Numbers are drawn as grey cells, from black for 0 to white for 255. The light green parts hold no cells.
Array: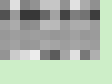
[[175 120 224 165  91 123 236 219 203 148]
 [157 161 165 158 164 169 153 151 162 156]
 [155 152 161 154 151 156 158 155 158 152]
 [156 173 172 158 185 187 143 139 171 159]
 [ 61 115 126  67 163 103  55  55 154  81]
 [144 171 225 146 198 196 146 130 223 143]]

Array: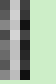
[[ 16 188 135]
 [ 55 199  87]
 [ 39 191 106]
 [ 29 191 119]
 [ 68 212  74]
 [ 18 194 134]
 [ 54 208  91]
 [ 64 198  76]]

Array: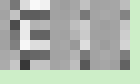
[[ 98 160 166 163  88 190 168 164 194 196  55 198 171]
 [125 164 169 163 121 179 163 163 106 103  96 175 169]
 [211 165 157 164 221 153 167 163 220 221 247 128 162]
 [205 163 162 161 202 179 162 164  99 101 233 119 163]
 [197 163 159 163 205 190 165 164 184 179 235  76 171]
 [131 165 168 164 120 169 161 162  98  93  95 194 163]
 [188 166 164 163 193 166 158 163 241 249 219 119 168]]

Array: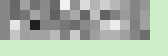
[[109 133 159 177 177 159 124 202 128 184 162 163 160 196 135]
 [161 127 182 235 207 150 138 109 120 131 131  30 160 228 135]
 [159 133 154 129  98 192 103 169 144  97 138 165 117 106 135]
 [150 133 159 184 207 180 219 144 242 105 137 113 160 104 135]]

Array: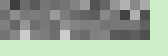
[[ 80  94  86  90 131 128 107 117 204 110 123 131 203 135 116]
 [ 97 119 119 119 117 128 126 132 144 108 120 110 149 103 127]
 [ 80 176  66 118 136  95  99 108 125 155 119 125 122 142 110]
 [170 136 177 149 102  83 154 131 116 109 117  90 108  62 131]]

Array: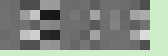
[[ 80 108 114 113 109  99 117 103 113 147 150  81  82 110 113]
 [219 167 113 111 112 163  96 108 111  35  40 207 191 112 107]
 [114  95 106 131 110  90 109 111 111 133 137  96 115 109 113]
 [171 163 103 127 112 163 105 118 109  23  24 195 157 109 113]
 [ 78 100 108 111 110  94 112 107 109 154 156  76  76 108 111]]

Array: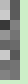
[[117 130]
 [115 110]
 [ 88 201]
 [106 101]
 [116 149]
 [128  56]
 [ 91 203]
 [ 90 186]]
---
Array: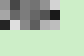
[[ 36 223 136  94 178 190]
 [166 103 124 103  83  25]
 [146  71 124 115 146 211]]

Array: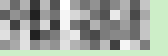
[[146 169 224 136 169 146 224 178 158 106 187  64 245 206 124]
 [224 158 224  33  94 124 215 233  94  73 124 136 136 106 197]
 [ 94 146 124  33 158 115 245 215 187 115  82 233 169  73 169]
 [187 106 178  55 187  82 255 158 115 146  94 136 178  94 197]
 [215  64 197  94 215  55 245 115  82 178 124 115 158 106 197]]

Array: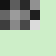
[[102 155 125  30]
 [ 61 136  72 219]
 [ 18  93  41 145]]

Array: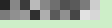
[[123 144 154  47 174  90 144  70 226 215]
 [ 36 135  59 186 135 111  81  90 123 205]]

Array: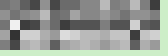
[[116 240  61  71 145 107  61  83  83  83 126  83  83 208  95  83]
 [116 126  95  71 145  71 107 107 135 135 186 126 135 186 126  61]
 [145 116 135 145 186 107 116 163 135 135 154 135 116 145 145 126]
 [126  71 174 186 163  95 163 174 186 174 154 174 186  95 174 154]
 [163  51 208 208 174 154 220 208 186 186 174 196 196  61 196 208]]

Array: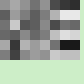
[[114 201  85  94 137  75 114 104]
 [146 168 146 114 146  75  55  46]
 [ 94 156 125  94 125 179 232 232]
 [104  94 137 104 125 191 222 213]
 [125  65 137 156 146 201 191 191]
 [168  55 179 156 179 114  25  25]]
